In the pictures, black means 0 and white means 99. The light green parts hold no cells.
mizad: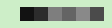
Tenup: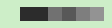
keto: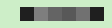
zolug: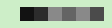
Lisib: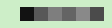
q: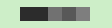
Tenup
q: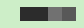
Tenup
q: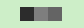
mizad
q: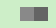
zolug
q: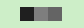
keto

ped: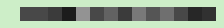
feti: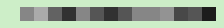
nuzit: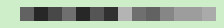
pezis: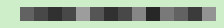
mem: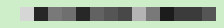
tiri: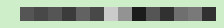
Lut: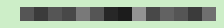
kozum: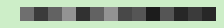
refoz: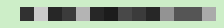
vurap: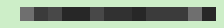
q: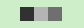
nuzit
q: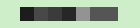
refoz
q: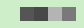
mem
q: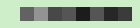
kozum
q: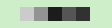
tiri
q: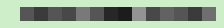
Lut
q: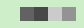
tiri

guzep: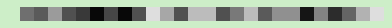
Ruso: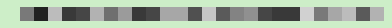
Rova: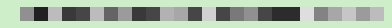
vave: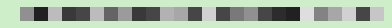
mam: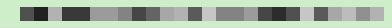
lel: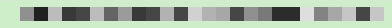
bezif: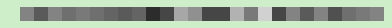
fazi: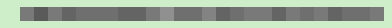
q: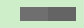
fazi
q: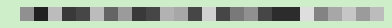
Rova
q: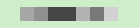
bezif
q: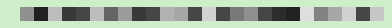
vave

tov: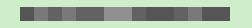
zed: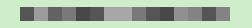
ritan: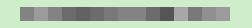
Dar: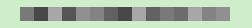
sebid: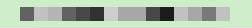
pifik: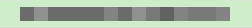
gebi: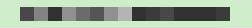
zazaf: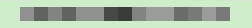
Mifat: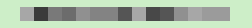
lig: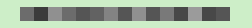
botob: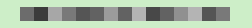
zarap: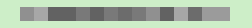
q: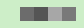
ritan
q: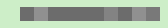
pifik

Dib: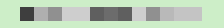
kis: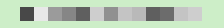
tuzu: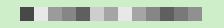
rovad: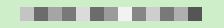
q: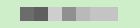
Dib
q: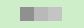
Dib
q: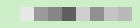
kis

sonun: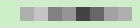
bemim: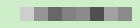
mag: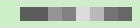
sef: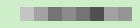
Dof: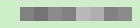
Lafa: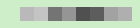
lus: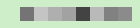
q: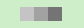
sef
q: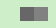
bemim
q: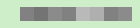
Dof

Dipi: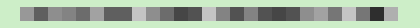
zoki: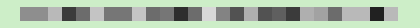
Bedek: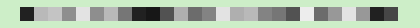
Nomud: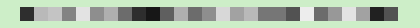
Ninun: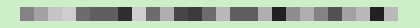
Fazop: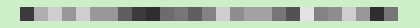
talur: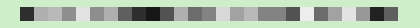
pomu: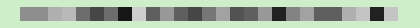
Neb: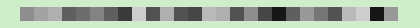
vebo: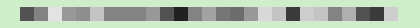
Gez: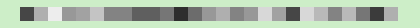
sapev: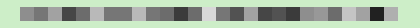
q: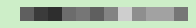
Fazop
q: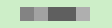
pomu
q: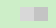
vebo
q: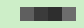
Fazop

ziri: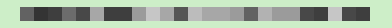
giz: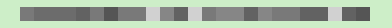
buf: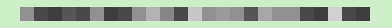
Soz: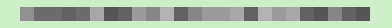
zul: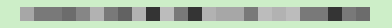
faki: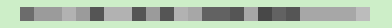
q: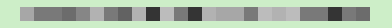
zul
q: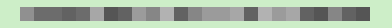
Soz
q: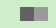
Soz
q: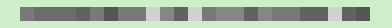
giz

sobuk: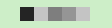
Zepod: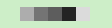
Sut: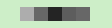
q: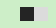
Zepod
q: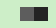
Zepod

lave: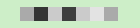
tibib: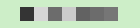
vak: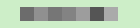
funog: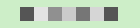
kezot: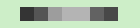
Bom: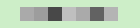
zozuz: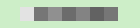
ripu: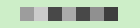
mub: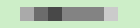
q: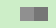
vak
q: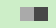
ripu
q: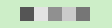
funog
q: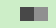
ripu
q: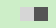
funog
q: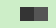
kezot
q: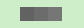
tibib

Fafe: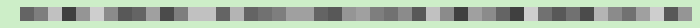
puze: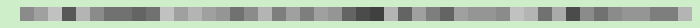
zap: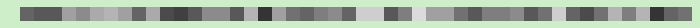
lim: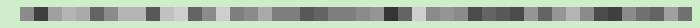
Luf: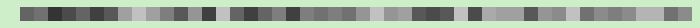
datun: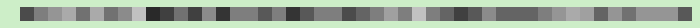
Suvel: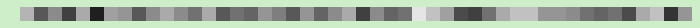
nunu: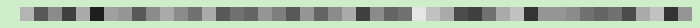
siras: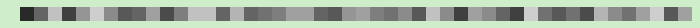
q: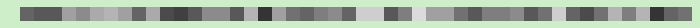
zap
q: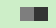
datun
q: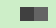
Luf
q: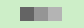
lim
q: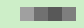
zap

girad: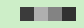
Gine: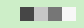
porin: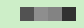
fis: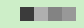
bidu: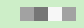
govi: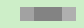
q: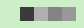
fis
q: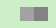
govi
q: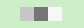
Gine
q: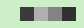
girad
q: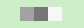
bidu

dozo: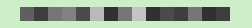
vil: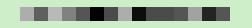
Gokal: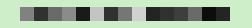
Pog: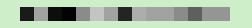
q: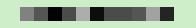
vil
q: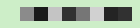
Gokal
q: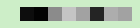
Pog
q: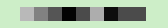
vil

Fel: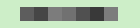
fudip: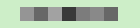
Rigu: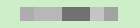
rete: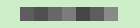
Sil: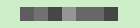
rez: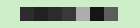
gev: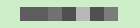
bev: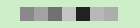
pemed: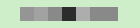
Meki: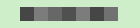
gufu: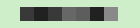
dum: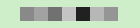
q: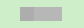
Rigu
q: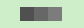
rete

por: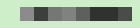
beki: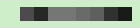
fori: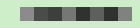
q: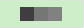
por
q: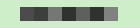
fori
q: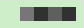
fori

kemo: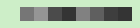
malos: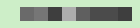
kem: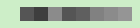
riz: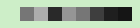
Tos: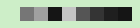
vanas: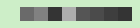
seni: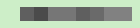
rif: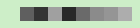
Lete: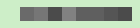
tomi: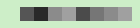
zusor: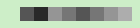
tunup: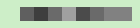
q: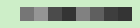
kemo
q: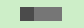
seni

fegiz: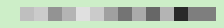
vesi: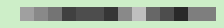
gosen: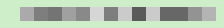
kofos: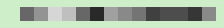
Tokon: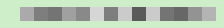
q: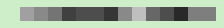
vesi
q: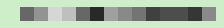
kofos
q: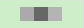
fegiz
